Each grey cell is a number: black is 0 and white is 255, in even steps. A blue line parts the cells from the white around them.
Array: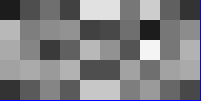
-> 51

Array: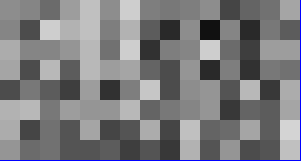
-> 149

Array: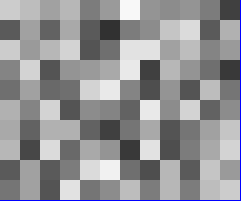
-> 117

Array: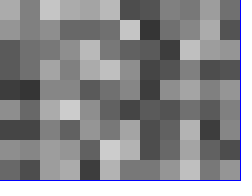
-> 104

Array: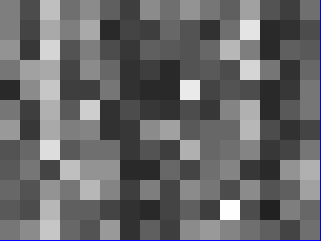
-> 118

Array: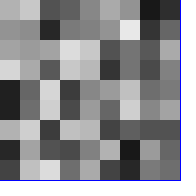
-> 67

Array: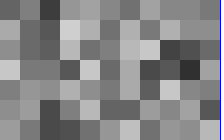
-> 156
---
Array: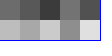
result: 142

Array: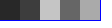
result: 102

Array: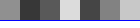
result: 130

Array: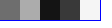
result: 57

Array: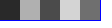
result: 212

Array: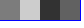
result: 50

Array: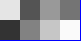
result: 198

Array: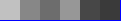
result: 71

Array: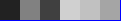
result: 193

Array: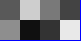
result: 51
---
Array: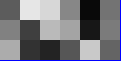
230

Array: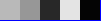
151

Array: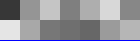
149

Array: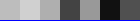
208

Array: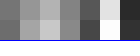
150

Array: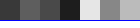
94

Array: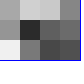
208

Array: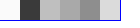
58

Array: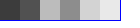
81
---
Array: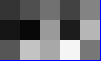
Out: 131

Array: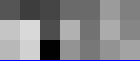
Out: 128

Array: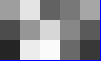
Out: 166

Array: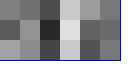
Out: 120

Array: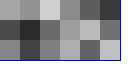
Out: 58

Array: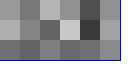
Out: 145

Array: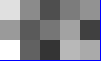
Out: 146

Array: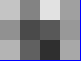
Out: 160

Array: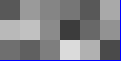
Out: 169
